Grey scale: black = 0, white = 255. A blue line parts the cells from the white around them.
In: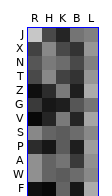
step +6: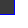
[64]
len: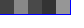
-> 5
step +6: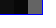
[ 21  14 106]
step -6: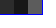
[38 17 86]
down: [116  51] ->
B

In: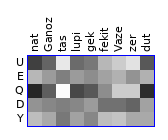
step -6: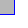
[177]
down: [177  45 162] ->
dut

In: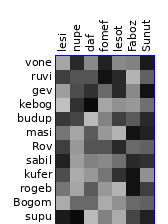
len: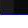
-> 2
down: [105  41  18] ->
Faboz
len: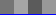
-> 4
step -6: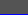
[78 78]
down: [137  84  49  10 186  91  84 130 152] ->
daf
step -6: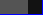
[78 78 12]
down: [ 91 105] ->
daf

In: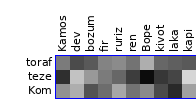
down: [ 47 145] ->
Kamos
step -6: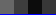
[97 55  6 49]
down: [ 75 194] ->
dev
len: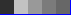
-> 5
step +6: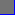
[121]
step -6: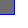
[103]

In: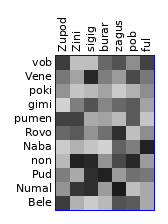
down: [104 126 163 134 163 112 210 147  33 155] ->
burar
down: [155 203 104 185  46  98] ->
zagus
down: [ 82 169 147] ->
sigig

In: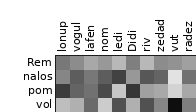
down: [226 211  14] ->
vut
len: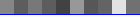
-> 10

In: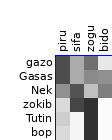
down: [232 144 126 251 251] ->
bido
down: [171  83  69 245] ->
sifa

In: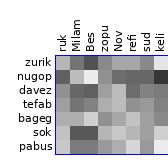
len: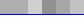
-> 6
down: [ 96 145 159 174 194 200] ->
ruk
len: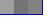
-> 3
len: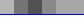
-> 6

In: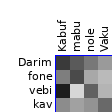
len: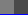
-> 2
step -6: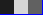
[ 23 208  91]
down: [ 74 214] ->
mabu
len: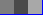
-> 3
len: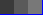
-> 3
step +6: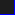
[35]

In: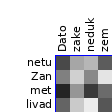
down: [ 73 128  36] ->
Dato
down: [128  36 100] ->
Dato
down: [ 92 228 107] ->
zem

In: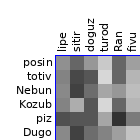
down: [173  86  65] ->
sitir
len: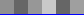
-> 6
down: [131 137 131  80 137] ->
lipe
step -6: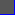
[80]
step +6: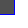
[86]
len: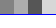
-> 4
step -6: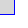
[209]

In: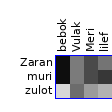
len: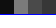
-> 4
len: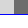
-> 2
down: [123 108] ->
Vulak
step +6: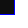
[20]

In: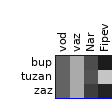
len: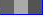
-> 3
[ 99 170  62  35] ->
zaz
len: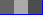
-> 3

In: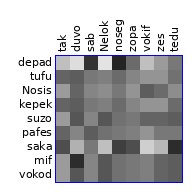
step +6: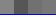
[139  92 119 126]
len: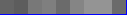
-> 9
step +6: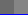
[113 139]

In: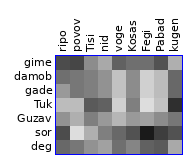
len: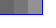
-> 3
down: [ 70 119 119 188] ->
povov
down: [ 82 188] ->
Pabad
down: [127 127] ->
Tisi

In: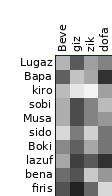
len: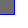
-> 1
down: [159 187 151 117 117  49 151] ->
dofa

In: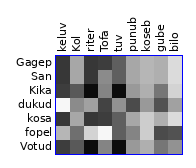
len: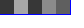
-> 5
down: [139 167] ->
Kol
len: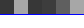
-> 6
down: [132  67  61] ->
Tofa
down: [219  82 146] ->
bilo
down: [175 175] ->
gube
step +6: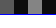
[ 95  18 138  18]

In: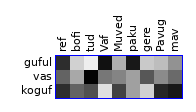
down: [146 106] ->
mav
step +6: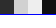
[ 51 215 244  23]
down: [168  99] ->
bofi
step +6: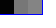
[  9 125 138]

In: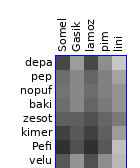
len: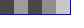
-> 5
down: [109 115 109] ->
Somel
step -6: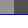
[142  74]
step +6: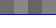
[115 142 107 135]
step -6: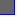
[95]
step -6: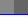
[130  95]
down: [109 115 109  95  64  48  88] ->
Somel

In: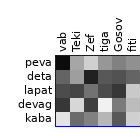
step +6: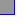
[157]
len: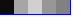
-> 5

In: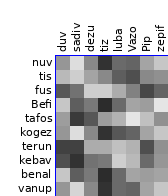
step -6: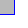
[179]
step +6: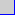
[212]
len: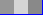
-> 3
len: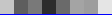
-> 8
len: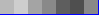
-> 7

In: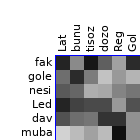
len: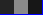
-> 3
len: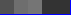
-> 5
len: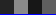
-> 4
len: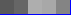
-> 5
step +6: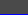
[80 80]
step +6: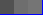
[ 87 116 123]
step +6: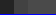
[42 72 80 80]

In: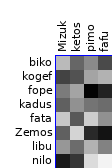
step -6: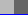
[180  96]
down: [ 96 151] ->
Mizuk
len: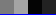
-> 4
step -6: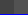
[61 76]

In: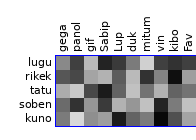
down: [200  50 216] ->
panol
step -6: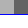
[172  93]
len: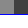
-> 2
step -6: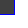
[58]
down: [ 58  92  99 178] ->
Lup
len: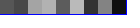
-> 9

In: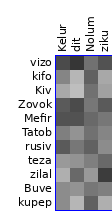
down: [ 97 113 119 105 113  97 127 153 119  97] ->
Nolum
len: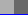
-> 2
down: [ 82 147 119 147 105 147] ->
dit

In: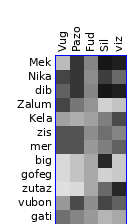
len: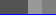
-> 4
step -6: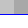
[189 162]
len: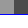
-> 2
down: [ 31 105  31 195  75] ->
viz
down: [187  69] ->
Vug

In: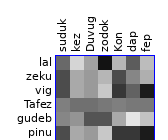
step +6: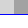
[219 168]
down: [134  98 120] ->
dap
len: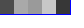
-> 5
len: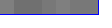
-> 7
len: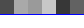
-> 6

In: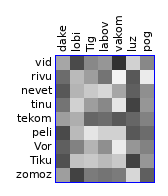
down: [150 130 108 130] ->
pog
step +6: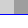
[215 164]
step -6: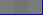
[117 110 117]
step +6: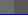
[114  94]
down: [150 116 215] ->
labov
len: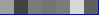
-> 7
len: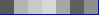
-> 7

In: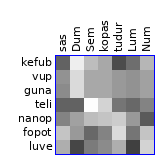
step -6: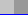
[190 147]
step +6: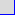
[224]
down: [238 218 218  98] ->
Dum
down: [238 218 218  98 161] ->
Dum
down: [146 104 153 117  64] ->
Lum
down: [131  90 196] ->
Num

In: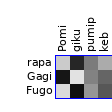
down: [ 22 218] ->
Pomi
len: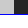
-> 2
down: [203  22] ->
Pomi
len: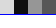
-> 4

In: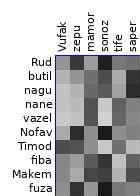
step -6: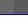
[98 85]
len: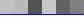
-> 6
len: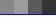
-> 4
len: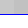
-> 2
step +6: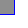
[148]
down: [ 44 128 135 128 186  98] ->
saper
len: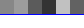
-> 6

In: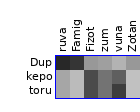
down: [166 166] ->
ruva
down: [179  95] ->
vuna
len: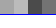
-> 4

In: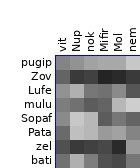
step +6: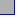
[182]
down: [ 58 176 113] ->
Nup
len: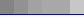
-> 6
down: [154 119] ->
nem
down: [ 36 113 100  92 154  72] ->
Mifir
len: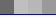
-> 4
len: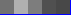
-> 5

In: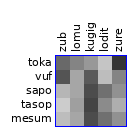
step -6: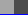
[160  70]
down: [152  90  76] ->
kugig
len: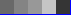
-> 5

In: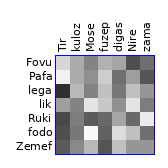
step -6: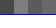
[ 67 119  85  99]
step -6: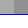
[165 138]
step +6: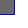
[111]
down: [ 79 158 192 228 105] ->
Nire
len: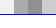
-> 4

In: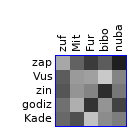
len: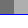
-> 2
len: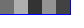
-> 5
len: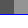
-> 2
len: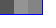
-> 3
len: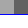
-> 2
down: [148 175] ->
Mit
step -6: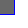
[98]

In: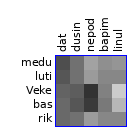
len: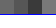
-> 4
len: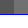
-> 2

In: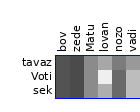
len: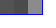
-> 3
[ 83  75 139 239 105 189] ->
Voti

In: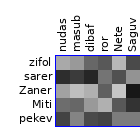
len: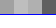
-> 4
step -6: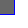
[97]
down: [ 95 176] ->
ror
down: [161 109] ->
nudas
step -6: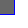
[97]
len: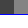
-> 2

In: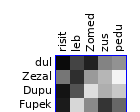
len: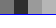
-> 4
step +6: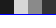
[ 33 221 144  58]
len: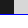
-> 2
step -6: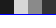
[ 21 209 132  46]
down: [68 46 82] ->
leb

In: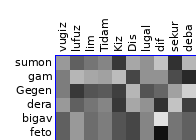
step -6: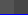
[78 64]
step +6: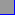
[159]
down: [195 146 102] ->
dif
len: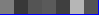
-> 7
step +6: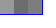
[159 115 131]
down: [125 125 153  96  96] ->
vugiz

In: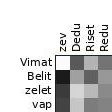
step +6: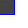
[73]
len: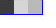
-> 3

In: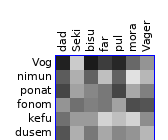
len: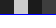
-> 4
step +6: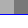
[181 126]
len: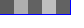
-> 5

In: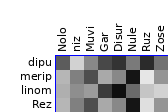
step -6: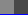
[130  66]
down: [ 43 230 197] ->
Ruz
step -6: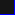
[15]

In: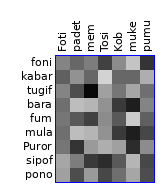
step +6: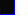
[14]
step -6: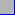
[175]
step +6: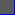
[95]
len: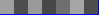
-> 7
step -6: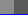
[134  83]

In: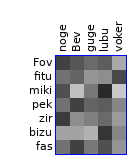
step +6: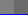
[134 112]
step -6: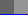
[ 94 143]
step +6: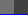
[120  71]
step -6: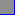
[136]
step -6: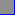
[136]
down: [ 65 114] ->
noge

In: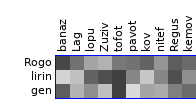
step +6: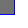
[120]
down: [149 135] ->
nitef
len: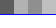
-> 4
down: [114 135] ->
pavot
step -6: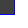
[58]

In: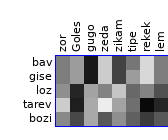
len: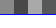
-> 4
